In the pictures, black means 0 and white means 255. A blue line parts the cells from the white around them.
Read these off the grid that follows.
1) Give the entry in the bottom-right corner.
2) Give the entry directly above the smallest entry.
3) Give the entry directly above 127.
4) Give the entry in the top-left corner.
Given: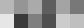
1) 191
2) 149
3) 170
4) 183

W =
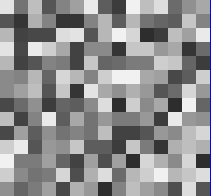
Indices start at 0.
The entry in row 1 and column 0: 85
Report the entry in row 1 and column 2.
176
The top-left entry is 227
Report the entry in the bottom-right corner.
85
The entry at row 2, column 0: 183
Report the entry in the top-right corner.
168
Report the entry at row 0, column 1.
115
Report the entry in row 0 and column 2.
190
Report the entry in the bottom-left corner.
144
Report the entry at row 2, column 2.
72

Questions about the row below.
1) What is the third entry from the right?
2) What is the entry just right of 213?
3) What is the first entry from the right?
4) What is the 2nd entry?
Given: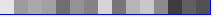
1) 61
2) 118
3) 81
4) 155

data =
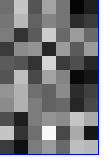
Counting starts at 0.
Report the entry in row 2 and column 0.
124
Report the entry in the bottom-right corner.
184
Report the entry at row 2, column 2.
91
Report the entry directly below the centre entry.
98
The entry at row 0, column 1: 197
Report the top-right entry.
30
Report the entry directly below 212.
163
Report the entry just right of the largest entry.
72
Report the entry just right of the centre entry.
132
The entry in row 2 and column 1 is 51
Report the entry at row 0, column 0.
111
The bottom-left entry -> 59
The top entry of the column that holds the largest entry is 163
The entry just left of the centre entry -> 72
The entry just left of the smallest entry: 117
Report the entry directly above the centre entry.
212
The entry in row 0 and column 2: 84
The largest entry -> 247
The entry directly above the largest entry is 147
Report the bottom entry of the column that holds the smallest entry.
190
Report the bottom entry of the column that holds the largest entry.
155
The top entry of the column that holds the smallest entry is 4
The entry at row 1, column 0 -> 117

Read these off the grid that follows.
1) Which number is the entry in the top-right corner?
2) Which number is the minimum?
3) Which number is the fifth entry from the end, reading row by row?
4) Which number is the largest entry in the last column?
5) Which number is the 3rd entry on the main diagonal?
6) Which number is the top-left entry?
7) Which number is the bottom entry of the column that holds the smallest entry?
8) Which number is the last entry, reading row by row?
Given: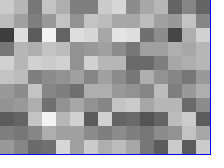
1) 100
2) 61
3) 119
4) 209
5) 92
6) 203
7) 153
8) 203

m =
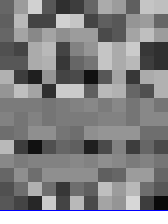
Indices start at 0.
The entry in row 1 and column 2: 68
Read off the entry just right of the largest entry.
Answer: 61
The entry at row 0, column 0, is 102
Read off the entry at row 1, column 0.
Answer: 95
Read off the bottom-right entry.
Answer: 10
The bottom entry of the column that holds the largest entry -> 215
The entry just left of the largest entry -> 149
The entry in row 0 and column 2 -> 209
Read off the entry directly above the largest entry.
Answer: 185
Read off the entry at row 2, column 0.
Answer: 102
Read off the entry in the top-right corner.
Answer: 191
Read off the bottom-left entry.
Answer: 87
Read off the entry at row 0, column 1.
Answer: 156
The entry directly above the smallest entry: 87

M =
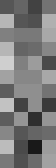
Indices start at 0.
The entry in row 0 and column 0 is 86
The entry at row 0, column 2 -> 66
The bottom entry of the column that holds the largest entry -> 121
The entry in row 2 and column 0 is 128
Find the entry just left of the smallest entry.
74
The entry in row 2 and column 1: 121
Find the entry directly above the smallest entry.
101
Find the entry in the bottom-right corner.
162
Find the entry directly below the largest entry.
162
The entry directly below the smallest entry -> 107
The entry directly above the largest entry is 182
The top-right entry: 115

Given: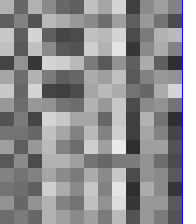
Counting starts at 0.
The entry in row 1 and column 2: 83
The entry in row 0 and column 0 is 178
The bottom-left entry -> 109
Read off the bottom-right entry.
83
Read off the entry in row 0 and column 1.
103
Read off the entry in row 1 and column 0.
95
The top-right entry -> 130
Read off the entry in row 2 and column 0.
199
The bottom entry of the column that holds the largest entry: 185
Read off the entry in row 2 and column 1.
95
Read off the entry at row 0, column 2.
178
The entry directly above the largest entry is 206
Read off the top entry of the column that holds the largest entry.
212
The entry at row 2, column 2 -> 212
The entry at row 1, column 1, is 130
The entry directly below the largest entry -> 123

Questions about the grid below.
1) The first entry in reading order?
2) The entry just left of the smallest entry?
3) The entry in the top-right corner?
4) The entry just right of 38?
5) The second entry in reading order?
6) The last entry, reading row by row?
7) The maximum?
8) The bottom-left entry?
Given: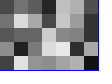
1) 73
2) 177
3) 80
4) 191
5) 114
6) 18
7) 233
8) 66
